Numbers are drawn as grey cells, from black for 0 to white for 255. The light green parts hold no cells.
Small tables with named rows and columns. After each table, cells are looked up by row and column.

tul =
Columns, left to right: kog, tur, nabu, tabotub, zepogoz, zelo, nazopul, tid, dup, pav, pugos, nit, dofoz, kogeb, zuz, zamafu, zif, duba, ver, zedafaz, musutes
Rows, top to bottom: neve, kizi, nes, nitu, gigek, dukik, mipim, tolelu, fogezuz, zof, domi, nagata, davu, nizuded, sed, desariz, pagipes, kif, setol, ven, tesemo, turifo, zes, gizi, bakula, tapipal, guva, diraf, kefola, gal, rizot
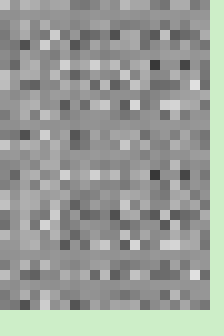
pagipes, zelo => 171
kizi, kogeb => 146
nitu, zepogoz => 121
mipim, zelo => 149
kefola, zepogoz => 144
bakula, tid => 147
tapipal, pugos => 147
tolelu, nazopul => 140
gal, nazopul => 129
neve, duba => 171
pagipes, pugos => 129
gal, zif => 107

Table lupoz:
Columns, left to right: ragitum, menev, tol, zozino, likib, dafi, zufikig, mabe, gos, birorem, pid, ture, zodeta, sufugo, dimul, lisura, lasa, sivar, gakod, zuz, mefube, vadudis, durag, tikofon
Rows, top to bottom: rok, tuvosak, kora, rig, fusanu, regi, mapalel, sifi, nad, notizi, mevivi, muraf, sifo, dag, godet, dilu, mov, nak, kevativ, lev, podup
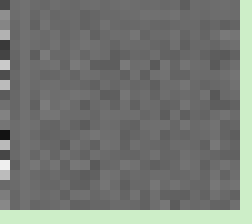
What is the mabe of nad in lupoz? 107
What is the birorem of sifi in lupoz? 110
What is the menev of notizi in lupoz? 104
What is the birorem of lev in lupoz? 104
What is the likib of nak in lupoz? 103
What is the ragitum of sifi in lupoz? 77
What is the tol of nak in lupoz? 113
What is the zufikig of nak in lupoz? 101
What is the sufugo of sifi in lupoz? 112
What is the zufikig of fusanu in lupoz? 105
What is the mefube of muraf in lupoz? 100
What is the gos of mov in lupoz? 117
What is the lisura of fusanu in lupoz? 103
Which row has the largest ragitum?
mov

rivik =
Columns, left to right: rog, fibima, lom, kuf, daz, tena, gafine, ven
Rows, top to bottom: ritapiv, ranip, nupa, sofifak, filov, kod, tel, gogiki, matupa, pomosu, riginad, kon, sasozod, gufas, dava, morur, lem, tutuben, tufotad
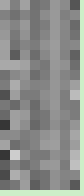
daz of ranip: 140
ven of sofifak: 114
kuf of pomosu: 123
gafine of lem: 124
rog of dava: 163
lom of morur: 139
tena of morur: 143
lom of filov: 132
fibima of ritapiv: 128
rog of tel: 169
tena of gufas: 155
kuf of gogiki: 110
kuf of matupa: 130
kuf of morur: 121
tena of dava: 158
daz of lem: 151
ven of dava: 157
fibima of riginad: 106

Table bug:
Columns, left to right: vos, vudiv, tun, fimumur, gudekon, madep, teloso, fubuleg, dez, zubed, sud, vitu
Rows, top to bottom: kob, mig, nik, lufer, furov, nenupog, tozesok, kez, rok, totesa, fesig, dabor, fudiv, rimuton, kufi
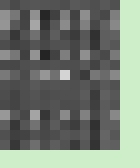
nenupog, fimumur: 147
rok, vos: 80
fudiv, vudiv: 55
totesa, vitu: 87
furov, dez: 90
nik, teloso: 139

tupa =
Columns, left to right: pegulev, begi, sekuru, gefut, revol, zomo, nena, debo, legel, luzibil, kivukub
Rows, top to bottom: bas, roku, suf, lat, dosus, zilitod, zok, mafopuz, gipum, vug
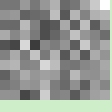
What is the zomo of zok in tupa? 188
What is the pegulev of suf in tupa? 107
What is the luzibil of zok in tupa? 143
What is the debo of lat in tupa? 193
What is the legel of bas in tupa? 164
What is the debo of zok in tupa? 117
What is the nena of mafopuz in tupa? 109
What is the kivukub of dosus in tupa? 171
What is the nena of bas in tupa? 106
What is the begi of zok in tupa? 181
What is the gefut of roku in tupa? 106
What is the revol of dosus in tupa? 137

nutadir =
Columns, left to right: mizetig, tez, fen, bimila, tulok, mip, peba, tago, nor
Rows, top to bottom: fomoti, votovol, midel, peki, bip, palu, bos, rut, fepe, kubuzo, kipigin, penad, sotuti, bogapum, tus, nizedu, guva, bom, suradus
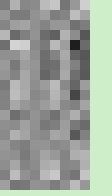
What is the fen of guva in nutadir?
132
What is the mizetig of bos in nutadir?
154
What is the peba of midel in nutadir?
151
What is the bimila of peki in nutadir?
147
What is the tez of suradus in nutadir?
117
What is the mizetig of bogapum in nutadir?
139
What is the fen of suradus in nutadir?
120

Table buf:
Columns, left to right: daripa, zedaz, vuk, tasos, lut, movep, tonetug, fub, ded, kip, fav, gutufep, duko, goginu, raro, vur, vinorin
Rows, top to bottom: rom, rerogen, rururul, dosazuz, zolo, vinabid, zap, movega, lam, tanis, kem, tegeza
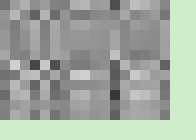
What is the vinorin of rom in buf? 134
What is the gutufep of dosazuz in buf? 164
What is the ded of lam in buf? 141
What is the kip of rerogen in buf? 136
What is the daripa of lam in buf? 132
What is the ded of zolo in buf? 149
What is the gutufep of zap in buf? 95
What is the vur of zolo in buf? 140
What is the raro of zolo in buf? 140
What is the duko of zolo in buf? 137
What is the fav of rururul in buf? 151
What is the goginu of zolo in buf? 142
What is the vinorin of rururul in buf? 163
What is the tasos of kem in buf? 144
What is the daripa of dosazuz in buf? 151
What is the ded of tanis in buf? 180
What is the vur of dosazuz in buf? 139
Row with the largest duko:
zap

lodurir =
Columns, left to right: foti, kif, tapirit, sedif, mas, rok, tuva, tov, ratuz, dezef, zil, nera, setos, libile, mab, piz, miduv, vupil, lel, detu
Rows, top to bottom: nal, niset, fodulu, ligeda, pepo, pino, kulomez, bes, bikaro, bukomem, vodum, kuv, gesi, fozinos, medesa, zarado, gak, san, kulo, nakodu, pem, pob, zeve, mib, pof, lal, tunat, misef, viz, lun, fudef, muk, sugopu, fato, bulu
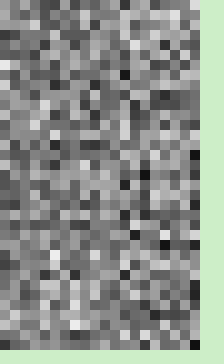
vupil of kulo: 110
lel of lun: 106
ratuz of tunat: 110
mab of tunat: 137
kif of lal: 150
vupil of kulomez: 131
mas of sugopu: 197
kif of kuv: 122
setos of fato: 213
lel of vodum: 102
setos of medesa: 105
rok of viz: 197
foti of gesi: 92
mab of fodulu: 124
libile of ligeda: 122
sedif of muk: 146
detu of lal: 141
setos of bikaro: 164
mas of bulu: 136
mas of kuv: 184
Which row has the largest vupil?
niset

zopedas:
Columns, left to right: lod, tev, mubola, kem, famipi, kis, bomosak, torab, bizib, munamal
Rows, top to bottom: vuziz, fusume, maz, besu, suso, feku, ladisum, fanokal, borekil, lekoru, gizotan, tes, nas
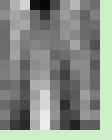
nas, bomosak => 63
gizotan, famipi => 213
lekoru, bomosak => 74
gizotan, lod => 106
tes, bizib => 151
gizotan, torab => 94
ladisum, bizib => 139
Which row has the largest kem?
tes

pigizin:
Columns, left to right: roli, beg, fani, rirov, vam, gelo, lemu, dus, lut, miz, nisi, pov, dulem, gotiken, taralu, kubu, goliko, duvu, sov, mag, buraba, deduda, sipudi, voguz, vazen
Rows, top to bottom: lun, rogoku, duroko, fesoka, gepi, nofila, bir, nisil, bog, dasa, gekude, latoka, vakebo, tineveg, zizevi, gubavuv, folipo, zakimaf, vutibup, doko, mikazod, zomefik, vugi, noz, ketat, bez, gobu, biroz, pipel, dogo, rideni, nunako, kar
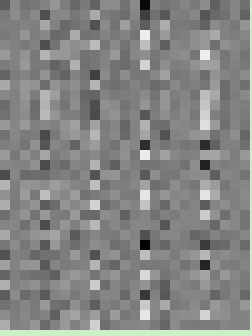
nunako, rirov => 123
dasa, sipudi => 108
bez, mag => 150
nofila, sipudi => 118
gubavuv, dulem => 144
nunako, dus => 163
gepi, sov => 130
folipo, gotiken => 126
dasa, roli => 135
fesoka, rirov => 125
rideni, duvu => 121
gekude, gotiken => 126
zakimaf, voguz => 131
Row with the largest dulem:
duroko

